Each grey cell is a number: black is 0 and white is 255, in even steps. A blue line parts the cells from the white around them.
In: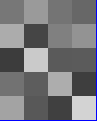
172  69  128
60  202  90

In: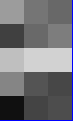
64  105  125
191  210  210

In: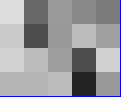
201  77  152
210  187  157

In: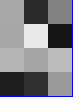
166  233  22
180  165  188

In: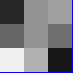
101  148  111
239  177  23

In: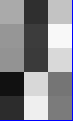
150  60  248
147  58  217

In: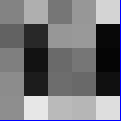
98  40  151
127  18  106
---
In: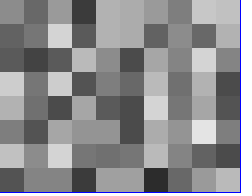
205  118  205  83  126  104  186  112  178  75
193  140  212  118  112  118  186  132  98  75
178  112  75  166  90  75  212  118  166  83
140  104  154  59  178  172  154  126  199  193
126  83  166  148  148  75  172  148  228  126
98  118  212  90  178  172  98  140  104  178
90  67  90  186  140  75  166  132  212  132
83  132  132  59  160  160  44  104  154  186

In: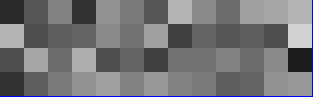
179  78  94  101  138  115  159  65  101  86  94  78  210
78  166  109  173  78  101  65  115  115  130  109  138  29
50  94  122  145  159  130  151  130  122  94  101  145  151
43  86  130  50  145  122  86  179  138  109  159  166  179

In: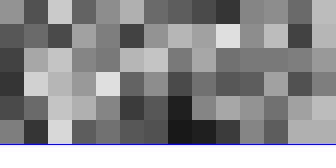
147  81  202  99  140  175  106  93  74  53  133  140  106  188
126  53  216  93  113  87  81  24  31  59  133  93  175  175
87  106  74  160  126  66  147  182  160  223  140  188  66  182
74  106  196  175  133  59  87  31  133  167  147  113  160  188
66  167  196  133  120  182  196  120  167  113  120  120  126  153
53  209  182  153  223  99  140  74  113  87  93  160  81  126

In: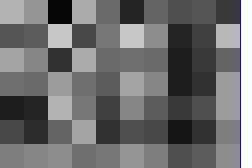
179  149  7  171  105  36  99  79  85  57
164  134  50  171  105  112  105  29  57  99
126  134  141  112  118  149  126  79  92  141
112  105  156  112  92  164  134  29  50  156
85  92  199  72  118  199  141  36  65  185
72  44  99  164  50  79  72  21  50  126
29  36  179  118  65  134  92  57  79  156

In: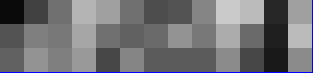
97  147  127  153  71  133  91  91  91  139  71  25  139
83  127  120  166  112  97  105  147  120  172  105  31  187
10  65  112  180  159  112  77  83  133  202  187  39  159

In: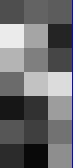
235  165  36
180  127  70
107  194  220
86  63  114
78  99  92
43  9  142
22  49  157
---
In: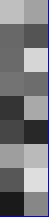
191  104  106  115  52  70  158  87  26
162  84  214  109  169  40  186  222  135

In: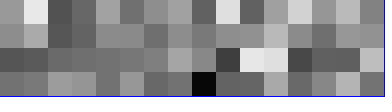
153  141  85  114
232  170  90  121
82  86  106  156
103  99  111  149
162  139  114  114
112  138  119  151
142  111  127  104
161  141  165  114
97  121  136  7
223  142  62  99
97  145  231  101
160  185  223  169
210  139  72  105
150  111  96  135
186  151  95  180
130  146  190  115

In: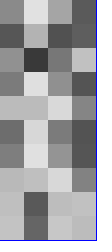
138  86  145  123  187  109  126  185  191  195
225  179  57  223  187  215  224  191  89  101
165  81  119  144  217  123  148  216  189  199
90  94  193  84  133  83  85  130  193  188

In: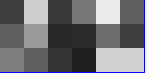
62  94  126
207  154  95
58  40  53
119  43  31
234  108  208
96  62  209

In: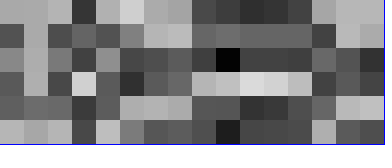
169  82  136  89  95  182
170  170  173  175  108  167
180  77  121  72  105  181
53  100  65  208  59  72
177  82  143  90  92  190
207  128  71  48  174  123
171  181  78  90  179  86
164  187  91  103  171  92
73  102  63  181  86  79
61  109  3  192  85  29
47  101  66  218  51  70
52  101  66  210  57  72
66  101  63  189  78  75
166  66  104  66  102  175
183  185  83  89  185  90
183  171  50  68  192  78

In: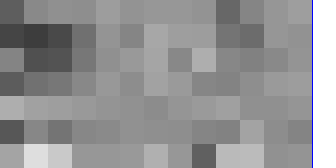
94  69  132  92  174  87  164
137  61  80  113  161  135  222
144  73  83  119  158  116  201
142  112  119  136  153  135  151
157  148  144  152  148  138  151
147  133  153  141  145  145  153
151  167  165  162  140  143  176
151  158  136  154  149  142  151
147  157  174  134  154  133  96
103  116  135  131  160  130  186
133  108  129  142  144  163  187
150  150  137  154  144  141  145
158  146  148  157  149  132  148
